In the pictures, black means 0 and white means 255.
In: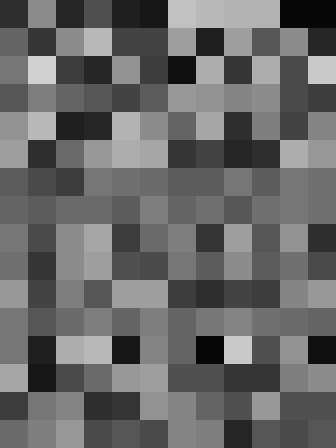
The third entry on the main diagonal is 61
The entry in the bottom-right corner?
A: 86
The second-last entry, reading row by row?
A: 74
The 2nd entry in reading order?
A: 140
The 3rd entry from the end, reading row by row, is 86
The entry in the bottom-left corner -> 106
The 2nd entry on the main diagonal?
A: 53
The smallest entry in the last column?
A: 7
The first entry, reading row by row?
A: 46
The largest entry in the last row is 152
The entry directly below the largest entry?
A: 126
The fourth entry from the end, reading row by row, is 38
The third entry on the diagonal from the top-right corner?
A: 173
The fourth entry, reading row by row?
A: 80
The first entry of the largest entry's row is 118
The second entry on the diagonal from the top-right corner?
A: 140
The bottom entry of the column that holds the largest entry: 126
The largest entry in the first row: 193

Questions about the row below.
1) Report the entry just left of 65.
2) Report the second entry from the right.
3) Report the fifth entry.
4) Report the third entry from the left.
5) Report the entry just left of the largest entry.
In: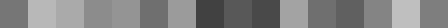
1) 155
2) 191
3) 148
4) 170
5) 132
